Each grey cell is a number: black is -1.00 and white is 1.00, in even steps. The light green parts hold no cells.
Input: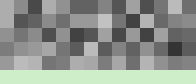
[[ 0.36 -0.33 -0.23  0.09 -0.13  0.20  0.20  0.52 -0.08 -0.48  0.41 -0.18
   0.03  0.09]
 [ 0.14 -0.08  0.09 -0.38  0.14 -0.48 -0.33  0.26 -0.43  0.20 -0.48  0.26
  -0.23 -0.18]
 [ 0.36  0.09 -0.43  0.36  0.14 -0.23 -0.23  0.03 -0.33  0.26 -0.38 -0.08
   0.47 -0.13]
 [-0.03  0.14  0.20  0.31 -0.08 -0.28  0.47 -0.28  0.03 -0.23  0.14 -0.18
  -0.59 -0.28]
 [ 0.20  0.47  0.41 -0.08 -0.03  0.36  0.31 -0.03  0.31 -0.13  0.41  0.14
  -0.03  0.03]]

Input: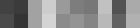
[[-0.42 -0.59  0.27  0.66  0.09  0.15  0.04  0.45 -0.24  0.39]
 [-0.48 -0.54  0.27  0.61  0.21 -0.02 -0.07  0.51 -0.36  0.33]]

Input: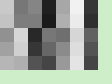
[[ 0.58 -0.07  0.04 -0.75  0.31  0.89 -0.58]
 [ 0.53 -0.02 -0.02 -0.80  0.37  0.84 -0.63]
 [ 0.43  0.37 -0.35 -0.46  0.20  0.79 -0.46]
 [ 0.26  0.63 -0.58 -0.19  0.09  0.73 -0.35]
 [ 0.14  0.68 -0.69 -0.07 -0.13  0.68 -0.24]]

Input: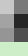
[[ 0.28 -0.70]
 [ 0.17 -0.38]
 [ 0.57 -0.04]]

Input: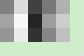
[[ 0.00  0.72 -0.49 -0.06  0.39]
 [ 0.17  0.84 -0.61  0.06  0.50]
 [ 0.29  0.94 -0.72  0.23  0.61]]

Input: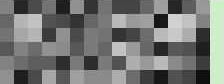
[[ 0.14 -0.76 -0.42  0.30 -0.31  0.25  0.08  0.08  0.36 -0.15 -0.53 -0.82
  -0.36 -0.47 -0.88]
 [ 0.02 -0.70 -0.42 -0.10 -0.76  0.14 -0.59 -0.10 -0.47 -0.47 -0.20  0.25
  -0.70 -0.26  0.20]
 [ 0.02 -0.15 -0.26 -0.26 -0.65 -0.04 -0.65 -0.04 -0.36  0.36  0.20  0.46
   0.08 -0.10 -0.53]
 [-0.31  0.02 -0.15  0.14  0.08 -0.31 -0.04 -0.20  0.51  0.20 -0.20 -0.70
  -0.31 -0.36 -0.76]
 [-0.10  0.30  0.41 -0.53  0.14 -0.42 -0.04 -0.10 -0.59 -0.47 -0.15  0.46
   0.57  0.36 -0.65]
 [-0.20  0.41  0.51 -0.36 -0.42 -0.59 -0.20 -0.04  0.46  0.20  0.25 -0.82
   0.63  0.51  0.02]]

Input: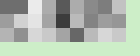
[[-0.14 -0.14  0.84  0.35 -0.30  0.35  0.08 -0.02  0.52]
 [ 0.41  0.13  0.69  0.58  0.29 -0.19  0.46  0.69  0.58]
 [ 0.23  0.64  0.79  0.29 -0.53  0.46  0.03  0.23  0.18]]
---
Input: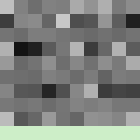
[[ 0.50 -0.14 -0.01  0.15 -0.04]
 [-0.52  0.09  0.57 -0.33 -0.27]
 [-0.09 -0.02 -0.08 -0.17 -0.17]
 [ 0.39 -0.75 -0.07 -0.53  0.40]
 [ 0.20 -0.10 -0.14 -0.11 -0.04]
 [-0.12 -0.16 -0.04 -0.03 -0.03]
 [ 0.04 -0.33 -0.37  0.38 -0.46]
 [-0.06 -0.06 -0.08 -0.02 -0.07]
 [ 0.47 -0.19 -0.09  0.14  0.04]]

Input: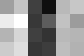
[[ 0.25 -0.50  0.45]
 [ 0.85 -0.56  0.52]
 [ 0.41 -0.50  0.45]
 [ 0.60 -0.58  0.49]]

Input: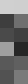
[[ 0.63]
 [-0.51]
 [-0.42]
 [ 0.25]
 [-0.30]
 [-0.36]]

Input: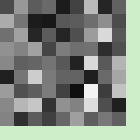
[[-0.41 -0.28 -0.78  0.46 -0.24]
 [ 0.34 -0.78 -0.31 -0.14 -0.40]
 [-0.12 -0.70 -0.71  0.22 -0.31]
 [ 0.14  0.26 -0.02 -0.11 -0.37]
 [ 0.07 -0.21 -0.31  0.70  0.41]
 [-0.75  0.61 -0.22 -0.76  0.30]
 [ 0.22 -0.26 -0.48  0.90  0.52]
 [ 0.07  0.55  0.14  0.73 -0.76]
 [ 0.03 -0.28 -0.19 -0.26 -0.25]]

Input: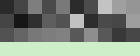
[[-0.67 -0.01 -0.05 -0.41  0.25]
 [-0.46 -0.63 -0.36 -0.65 -0.44]
 [-0.36 -0.06  0.01  0.11 -0.56]]

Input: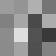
[[ 0.22  0.38]
 [ 0.01 -0.42]
 [ 0.10 -0.36]
 [ 0.09 -0.38]]

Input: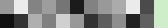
[[ 0.20  0.03 -0.08  0.02  0.34 -0.41]
 [-0.87  0.37  0.63 -0.61  0.11 -0.25]]

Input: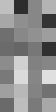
[[ 0.50  0.06]
 [ 0.31  0.06]
 [-0.13  0.14]
 [-0.16 -0.07]
 [ 0.10  0.01]
 [-0.05  0.05]
 [ 0.25  0.03]
 [-0.17 -0.04]]
